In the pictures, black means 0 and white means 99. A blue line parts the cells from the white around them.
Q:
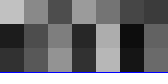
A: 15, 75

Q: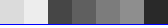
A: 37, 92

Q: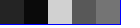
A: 81, 81

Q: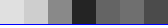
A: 14, 87

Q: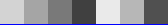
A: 25, 91

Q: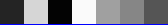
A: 97, 97

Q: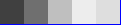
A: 74, 92

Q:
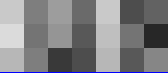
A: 34, 85

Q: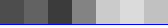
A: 51, 85

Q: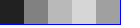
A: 72, 83
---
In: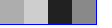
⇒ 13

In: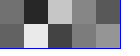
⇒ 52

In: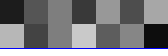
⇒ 30

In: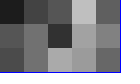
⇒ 74

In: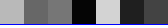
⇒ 12

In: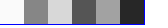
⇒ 63

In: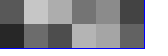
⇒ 54

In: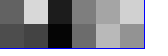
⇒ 64

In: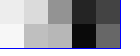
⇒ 14

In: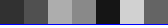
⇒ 81
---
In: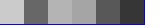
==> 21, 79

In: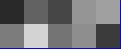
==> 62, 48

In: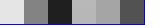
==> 32, 89

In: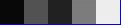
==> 92, 3

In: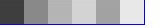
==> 90, 24

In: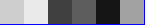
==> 63, 80

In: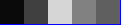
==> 37, 4

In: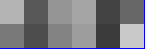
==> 40, 47

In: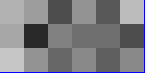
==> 73, 77
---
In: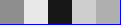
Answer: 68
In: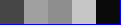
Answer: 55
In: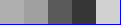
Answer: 62
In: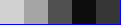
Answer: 31
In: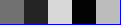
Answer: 44
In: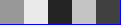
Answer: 59
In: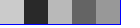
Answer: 59
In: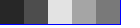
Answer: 47
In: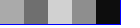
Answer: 55
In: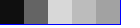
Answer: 63
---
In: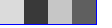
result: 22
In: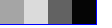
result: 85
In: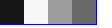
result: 96
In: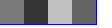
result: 21
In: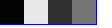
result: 90
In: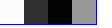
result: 19
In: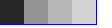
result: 57
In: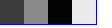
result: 53
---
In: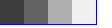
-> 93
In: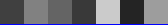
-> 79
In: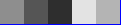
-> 88
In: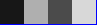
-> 84
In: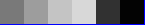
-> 84
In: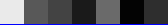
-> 91
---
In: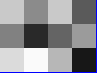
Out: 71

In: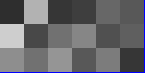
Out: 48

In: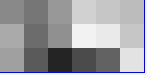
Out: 38

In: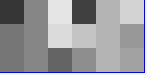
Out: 70

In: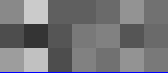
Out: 57

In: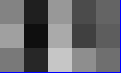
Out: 55

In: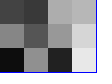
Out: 13

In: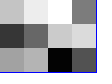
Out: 1

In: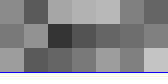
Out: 50
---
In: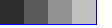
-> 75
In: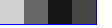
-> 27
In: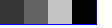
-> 1
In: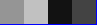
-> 26
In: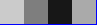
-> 66
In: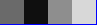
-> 84
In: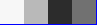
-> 44
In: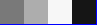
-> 8
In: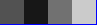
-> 79
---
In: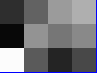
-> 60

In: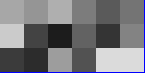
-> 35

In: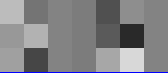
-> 55

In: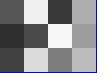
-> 22

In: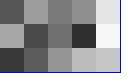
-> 55

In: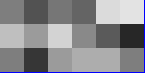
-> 85
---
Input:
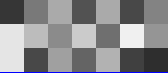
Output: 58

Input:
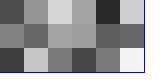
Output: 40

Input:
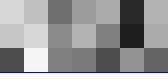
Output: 66

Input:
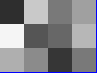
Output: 71

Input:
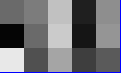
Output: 58

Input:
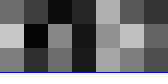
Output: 38

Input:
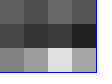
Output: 13

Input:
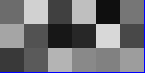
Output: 28

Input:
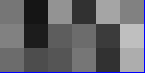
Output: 74

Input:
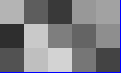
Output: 55
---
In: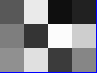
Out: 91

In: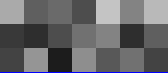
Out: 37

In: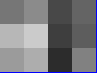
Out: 54

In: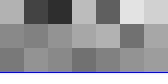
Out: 26

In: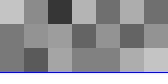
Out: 54

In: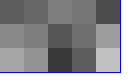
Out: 40

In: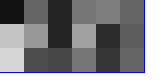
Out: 39

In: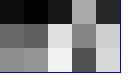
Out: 1

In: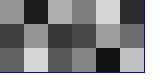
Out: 11
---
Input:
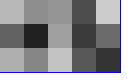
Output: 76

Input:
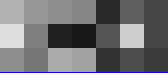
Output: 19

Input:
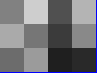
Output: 60

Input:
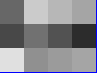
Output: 56

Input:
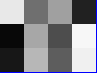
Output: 71

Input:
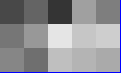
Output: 74

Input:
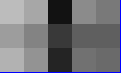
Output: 14

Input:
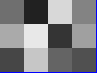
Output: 77
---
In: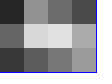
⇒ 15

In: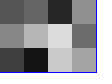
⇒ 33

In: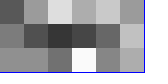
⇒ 34

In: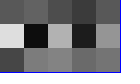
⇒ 34

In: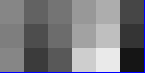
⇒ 52

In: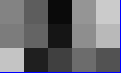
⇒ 51

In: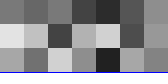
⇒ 47

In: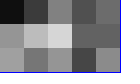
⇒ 6
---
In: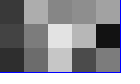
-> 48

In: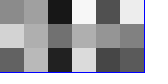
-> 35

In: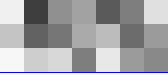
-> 53

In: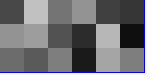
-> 49

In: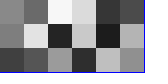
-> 56

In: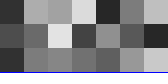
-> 78

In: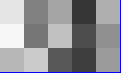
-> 60

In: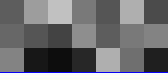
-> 12
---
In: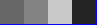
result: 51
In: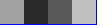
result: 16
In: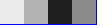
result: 69
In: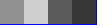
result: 80
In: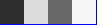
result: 85
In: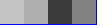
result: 68
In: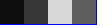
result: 21
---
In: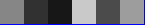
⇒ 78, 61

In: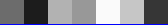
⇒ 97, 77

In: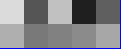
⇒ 85, 75

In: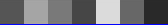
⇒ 85, 64

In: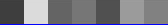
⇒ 85, 60

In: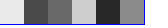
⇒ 91, 80

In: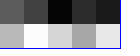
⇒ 98, 90

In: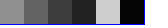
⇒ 80, 56

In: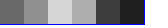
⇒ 83, 67
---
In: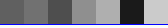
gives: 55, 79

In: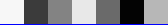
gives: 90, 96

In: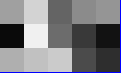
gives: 42, 93

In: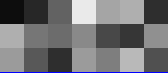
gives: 53, 91

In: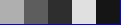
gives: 18, 87

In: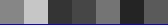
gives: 27, 77

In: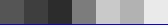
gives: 48, 91
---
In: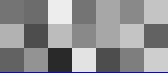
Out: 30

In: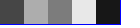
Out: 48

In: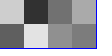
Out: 88

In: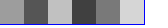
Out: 25

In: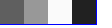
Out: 59

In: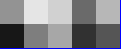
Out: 65

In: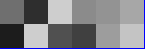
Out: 25
